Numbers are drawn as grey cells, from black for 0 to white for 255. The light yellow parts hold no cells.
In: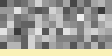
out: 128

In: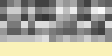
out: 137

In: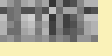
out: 178

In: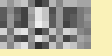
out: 150

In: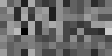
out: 97
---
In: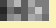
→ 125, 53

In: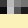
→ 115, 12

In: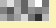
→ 114, 171

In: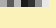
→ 232, 173

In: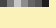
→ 30, 69

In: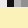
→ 145, 236
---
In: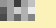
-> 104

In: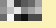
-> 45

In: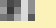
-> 173

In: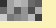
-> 136

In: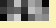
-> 207

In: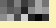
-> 74

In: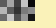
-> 80
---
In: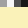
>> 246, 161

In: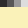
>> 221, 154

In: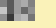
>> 197, 185

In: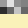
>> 225, 196

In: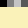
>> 196, 128

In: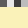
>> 232, 188

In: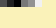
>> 241, 146
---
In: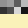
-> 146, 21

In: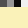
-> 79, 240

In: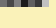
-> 112, 193

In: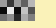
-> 156, 127

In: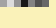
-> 163, 104

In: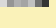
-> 217, 52

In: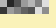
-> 182, 141

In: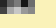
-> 38, 136

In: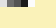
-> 225, 252

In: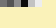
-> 115, 237
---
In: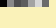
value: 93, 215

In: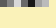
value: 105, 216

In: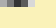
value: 52, 216

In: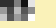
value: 186, 253

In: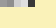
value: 208, 223

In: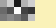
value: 251, 251
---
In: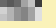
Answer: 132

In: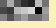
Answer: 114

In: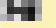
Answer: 82

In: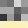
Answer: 155

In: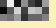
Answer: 103

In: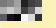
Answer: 246

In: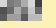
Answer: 92

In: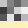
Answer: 227
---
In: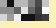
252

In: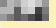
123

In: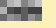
64

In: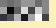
134

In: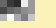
153

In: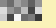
219

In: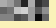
143
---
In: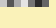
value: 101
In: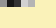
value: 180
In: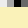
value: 105
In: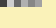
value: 162
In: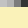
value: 52
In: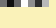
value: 184
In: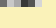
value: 214
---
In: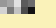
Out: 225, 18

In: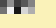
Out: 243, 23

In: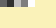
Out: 254, 48

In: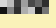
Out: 215, 17

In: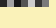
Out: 204, 24

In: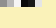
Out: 245, 10

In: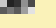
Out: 226, 35

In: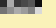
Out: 217, 15

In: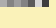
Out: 215, 61
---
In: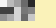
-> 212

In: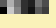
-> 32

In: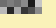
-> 139

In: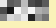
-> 246

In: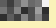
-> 78

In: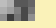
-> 129

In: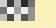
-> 161

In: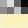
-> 221
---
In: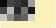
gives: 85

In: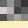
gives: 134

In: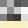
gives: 72

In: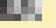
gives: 167

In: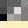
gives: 167

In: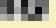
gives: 77
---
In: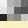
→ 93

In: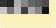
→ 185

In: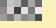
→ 64

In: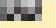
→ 64

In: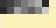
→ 160

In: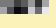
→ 10

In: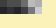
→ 37

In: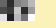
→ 198

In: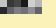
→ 126
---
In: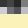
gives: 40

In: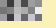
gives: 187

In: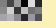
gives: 54

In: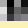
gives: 99

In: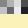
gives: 219

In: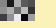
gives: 106

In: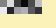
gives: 61

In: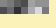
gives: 93

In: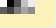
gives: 82
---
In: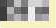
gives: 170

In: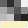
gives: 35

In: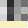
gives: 113

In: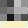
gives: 79

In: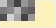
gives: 151

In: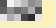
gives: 231

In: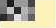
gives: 99

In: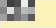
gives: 90

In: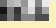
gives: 78
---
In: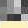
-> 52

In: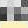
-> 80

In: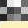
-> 145

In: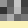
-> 107

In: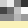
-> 181

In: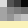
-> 177
